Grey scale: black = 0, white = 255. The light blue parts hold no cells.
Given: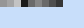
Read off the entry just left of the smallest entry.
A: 195
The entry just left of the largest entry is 165

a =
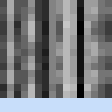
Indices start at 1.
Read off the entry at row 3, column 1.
75
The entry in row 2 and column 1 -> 87
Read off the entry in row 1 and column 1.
75
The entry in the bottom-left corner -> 60
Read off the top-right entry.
102
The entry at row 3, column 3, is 75
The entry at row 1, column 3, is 87
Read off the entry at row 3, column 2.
157
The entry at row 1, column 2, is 170
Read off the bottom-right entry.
60
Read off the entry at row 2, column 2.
170
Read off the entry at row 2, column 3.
87

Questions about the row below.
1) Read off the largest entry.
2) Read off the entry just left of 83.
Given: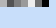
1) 237
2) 181

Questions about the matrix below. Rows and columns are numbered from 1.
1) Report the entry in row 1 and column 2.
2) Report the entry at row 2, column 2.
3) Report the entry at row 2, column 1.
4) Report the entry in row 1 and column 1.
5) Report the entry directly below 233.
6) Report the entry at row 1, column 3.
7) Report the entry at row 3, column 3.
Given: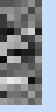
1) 86
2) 143
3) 143
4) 86
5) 143
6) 98
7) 127

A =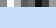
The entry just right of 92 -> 106
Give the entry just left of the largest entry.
137
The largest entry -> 250

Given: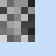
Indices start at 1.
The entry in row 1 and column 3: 146
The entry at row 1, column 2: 107
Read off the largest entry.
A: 212
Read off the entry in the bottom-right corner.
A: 78
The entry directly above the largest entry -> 119
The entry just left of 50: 187
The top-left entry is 173
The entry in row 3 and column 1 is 187
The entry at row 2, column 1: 64

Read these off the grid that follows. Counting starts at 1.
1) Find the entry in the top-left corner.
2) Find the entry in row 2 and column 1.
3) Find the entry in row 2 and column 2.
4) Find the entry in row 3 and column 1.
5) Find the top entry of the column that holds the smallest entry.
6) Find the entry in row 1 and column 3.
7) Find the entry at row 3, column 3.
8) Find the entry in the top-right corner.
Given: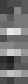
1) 61
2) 61
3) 61
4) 120
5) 76
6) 76
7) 120
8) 89

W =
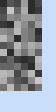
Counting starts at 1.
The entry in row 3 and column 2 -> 141
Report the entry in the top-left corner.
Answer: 44
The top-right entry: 72
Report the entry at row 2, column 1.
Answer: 72
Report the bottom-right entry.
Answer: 115
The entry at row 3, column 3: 129
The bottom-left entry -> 115
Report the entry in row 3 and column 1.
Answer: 86
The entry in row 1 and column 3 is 72

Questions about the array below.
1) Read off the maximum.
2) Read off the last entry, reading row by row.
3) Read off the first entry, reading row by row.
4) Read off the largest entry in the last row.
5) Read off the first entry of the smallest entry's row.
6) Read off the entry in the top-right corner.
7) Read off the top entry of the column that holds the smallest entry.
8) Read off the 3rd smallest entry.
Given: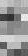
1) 229
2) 94
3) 202
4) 174
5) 65
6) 187
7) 187
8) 78

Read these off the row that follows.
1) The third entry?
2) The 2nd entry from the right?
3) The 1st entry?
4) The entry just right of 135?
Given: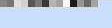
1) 224
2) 103
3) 135
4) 119
